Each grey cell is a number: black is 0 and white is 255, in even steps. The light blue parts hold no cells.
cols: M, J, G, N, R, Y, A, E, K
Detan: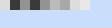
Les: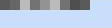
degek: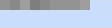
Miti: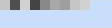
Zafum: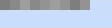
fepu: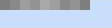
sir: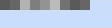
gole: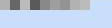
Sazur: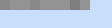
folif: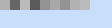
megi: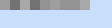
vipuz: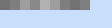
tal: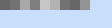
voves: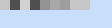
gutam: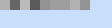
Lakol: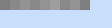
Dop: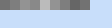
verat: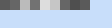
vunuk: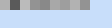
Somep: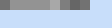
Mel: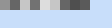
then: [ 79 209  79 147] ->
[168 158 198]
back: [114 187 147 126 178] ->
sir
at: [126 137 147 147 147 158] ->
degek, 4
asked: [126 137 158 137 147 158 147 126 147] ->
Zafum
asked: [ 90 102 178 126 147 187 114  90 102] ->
sir
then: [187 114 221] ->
[198 102  79]

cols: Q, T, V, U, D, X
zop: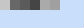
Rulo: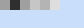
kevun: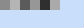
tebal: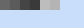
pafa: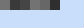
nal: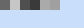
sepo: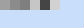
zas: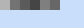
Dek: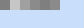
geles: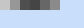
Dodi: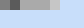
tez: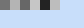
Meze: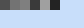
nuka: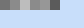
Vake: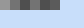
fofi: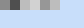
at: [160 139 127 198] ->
sepo, 1
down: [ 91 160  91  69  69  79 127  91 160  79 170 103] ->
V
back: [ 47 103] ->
pafa
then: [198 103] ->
[ 91  69 170]
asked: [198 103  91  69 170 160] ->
zop

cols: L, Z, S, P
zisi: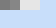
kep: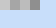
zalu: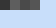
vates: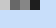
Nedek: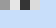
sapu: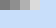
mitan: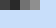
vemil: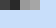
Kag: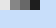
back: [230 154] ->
Nedek
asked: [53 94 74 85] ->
zalu
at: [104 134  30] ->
vates, 2
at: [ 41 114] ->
mitan, 2

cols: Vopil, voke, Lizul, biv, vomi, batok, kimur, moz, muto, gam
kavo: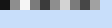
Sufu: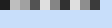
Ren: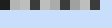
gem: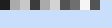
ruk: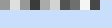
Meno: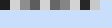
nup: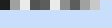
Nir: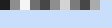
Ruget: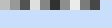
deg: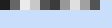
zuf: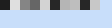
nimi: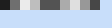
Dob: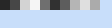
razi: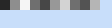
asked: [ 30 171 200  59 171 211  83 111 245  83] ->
gem
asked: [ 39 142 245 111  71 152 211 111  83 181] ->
razi
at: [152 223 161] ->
deg, 7
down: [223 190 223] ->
moz
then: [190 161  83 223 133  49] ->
[223 142  59]
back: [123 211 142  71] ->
Nir

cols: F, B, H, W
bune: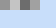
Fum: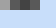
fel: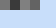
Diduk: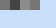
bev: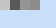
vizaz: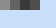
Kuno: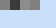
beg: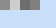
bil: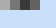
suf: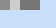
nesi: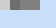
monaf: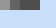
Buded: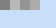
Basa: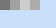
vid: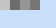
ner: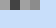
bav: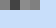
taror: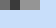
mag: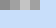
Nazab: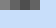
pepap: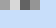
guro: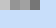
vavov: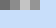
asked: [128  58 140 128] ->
Kuno
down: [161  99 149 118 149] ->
W
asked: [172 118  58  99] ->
bil

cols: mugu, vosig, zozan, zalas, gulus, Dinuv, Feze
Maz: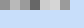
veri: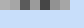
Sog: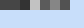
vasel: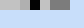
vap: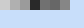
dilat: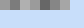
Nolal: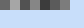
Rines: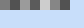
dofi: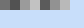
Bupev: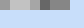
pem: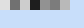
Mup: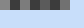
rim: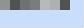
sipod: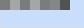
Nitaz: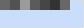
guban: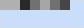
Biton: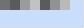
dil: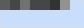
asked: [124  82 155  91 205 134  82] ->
Rines
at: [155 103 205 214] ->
Maz, 3
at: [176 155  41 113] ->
vap, 2
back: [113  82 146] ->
rim

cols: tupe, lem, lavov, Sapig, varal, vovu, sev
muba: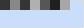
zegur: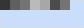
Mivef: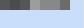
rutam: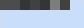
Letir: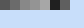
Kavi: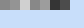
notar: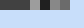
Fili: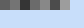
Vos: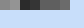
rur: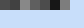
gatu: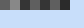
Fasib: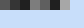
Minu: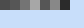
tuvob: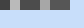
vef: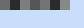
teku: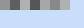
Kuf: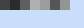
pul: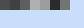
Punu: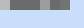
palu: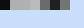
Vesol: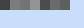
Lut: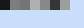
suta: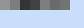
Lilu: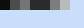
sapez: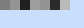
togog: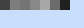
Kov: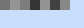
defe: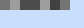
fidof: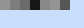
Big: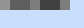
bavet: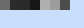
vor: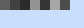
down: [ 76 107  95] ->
lavov
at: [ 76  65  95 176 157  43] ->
pul, 1
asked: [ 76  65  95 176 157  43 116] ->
pul
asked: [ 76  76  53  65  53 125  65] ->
rutam
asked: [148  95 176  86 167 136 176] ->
teku
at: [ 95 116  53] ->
Fili, 1

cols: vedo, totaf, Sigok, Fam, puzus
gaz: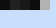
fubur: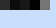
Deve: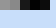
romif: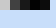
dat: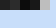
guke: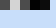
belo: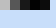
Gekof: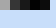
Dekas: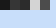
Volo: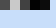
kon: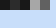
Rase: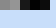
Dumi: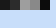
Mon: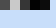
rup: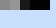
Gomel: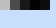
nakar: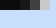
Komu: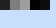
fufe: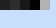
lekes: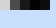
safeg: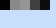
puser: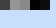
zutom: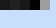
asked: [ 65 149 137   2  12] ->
puser
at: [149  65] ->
safeg, 3
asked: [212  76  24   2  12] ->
lekes
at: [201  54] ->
Mon, 2

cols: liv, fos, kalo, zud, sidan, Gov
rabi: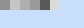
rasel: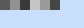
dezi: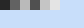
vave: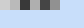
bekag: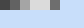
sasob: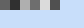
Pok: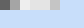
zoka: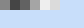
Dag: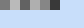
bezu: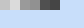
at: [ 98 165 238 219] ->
zoka, 3
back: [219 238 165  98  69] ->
zoka
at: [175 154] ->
rabi, 3
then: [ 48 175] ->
[110 219  80]
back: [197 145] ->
rabi
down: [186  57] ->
kalo
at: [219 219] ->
bekag, 4

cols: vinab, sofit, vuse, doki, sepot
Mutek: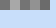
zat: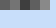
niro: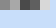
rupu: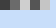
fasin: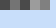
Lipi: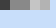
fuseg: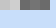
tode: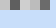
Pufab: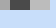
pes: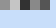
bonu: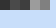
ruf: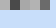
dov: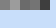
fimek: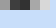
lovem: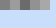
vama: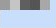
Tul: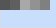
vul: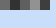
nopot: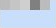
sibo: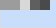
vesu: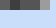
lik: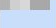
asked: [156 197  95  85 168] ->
vama
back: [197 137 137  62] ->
Lipi
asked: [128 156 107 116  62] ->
dov
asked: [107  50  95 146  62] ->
vul

